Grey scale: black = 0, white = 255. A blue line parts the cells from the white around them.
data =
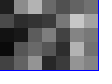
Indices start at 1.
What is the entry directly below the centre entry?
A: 86
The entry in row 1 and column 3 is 179
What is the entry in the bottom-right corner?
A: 132
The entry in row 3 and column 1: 18
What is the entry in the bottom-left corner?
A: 66
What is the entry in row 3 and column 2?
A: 24
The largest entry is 199
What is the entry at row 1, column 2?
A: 140
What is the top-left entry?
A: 31
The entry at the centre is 126

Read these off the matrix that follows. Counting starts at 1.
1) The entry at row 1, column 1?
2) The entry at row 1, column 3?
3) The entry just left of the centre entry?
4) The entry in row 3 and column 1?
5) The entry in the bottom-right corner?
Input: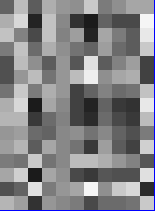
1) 99
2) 92
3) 136
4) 194
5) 201

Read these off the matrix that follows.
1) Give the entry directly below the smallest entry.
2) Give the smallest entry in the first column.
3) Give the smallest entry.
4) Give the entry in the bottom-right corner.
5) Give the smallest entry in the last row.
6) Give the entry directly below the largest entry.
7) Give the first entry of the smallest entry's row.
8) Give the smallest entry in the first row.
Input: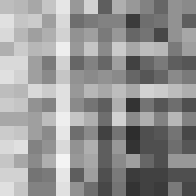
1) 51
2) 167
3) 45
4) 71
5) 51
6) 230
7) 203
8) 94

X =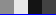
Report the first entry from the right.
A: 66
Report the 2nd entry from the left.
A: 232
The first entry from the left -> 141

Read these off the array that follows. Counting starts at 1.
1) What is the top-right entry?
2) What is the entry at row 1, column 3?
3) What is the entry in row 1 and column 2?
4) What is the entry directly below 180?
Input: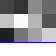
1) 104
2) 139
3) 51
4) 161

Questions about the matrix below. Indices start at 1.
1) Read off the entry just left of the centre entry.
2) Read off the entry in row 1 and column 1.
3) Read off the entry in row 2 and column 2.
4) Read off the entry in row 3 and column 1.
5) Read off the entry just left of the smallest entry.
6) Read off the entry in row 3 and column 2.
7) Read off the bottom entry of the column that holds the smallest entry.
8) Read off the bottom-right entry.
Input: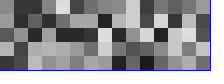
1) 54
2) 138
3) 47
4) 89
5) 103
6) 146
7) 27
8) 111

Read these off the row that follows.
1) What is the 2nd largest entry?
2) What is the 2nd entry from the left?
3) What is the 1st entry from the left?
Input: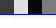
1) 124
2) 222
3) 59

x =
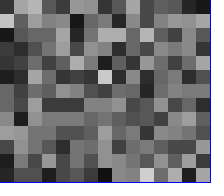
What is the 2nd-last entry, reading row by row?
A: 30
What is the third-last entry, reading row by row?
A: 173
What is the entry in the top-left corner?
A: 53
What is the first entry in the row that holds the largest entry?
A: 38
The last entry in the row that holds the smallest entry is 165
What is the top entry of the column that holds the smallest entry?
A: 53
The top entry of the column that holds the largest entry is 72
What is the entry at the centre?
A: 65
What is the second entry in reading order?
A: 165
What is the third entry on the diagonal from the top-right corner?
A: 65
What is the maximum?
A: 207
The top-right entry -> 24
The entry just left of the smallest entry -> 59
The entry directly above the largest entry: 87
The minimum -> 17
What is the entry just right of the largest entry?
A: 109
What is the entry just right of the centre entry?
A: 109
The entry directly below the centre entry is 130
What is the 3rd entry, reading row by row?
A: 181
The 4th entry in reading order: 87
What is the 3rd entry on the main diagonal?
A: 103

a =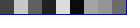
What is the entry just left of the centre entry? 33
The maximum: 220

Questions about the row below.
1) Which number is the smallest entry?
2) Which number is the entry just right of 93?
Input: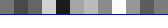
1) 27
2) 125

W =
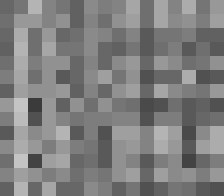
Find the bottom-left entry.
97
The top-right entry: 152
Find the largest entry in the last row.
180
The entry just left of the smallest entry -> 196
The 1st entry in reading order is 103
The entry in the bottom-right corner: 81
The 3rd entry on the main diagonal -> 111
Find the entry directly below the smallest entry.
81
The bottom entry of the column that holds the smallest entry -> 103
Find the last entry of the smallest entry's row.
81
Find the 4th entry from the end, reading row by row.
117
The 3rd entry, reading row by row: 180
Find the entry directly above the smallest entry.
145
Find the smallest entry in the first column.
89
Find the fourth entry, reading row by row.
131
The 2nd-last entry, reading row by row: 89

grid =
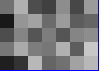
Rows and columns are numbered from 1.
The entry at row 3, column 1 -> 77
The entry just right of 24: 149
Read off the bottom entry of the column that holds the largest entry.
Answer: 184
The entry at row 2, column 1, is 24
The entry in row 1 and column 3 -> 77
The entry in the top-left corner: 113
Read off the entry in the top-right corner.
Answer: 155
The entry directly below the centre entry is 119
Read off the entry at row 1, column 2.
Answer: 176

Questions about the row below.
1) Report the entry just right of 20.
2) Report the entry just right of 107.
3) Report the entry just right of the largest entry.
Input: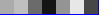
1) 148
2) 20
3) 71

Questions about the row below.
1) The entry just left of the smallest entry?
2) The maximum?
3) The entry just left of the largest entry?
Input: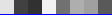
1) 65
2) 242
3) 49

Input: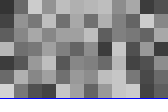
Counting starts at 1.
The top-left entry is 52
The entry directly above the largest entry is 106
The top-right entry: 80
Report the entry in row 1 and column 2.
106
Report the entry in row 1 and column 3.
204
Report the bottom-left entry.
211
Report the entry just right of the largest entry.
120
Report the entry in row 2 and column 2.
147
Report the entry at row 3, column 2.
135
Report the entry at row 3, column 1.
94
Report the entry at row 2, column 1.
67
